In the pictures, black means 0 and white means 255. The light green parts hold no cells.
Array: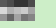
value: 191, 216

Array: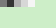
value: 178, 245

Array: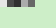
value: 49, 229

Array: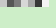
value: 215, 244

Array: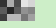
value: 92, 228

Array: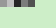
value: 38, 193

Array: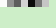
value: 210, 251

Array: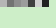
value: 156, 208

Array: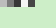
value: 55, 244
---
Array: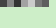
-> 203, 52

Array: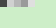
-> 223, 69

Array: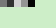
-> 210, 3

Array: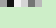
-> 242, 20

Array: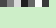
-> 250, 31

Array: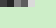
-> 218, 38

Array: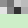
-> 227, 49

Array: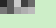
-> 202, 37

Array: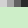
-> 210, 42

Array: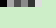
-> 221, 3
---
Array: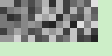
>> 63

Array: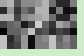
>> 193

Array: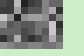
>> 49

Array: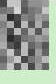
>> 101

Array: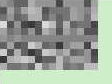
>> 57

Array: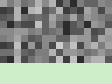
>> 112

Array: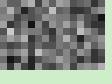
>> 109

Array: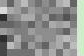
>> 70

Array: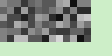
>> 129
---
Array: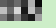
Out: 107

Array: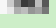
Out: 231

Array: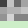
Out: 179

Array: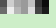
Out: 237

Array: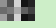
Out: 121

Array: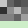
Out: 142

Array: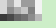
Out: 141

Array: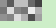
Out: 220

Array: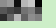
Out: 71

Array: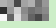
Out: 151
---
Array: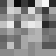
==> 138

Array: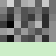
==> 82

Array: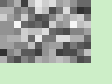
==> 175

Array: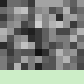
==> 123

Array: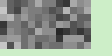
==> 197
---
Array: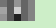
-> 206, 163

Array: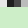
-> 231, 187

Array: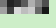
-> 217, 203

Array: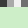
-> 240, 169

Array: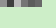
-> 187, 145

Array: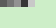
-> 200, 146

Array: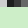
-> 205, 103

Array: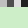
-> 221, 191

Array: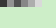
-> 217, 173
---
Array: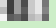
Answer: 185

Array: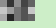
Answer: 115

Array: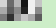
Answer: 197

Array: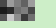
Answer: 141

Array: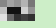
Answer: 49

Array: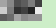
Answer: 136

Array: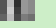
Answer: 73

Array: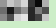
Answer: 39

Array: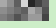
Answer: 154

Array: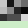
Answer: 78
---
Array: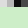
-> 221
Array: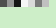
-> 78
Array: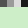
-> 81
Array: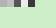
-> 178
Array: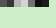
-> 83
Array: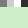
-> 122
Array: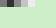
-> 122
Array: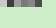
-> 200
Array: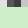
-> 226
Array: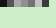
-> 19
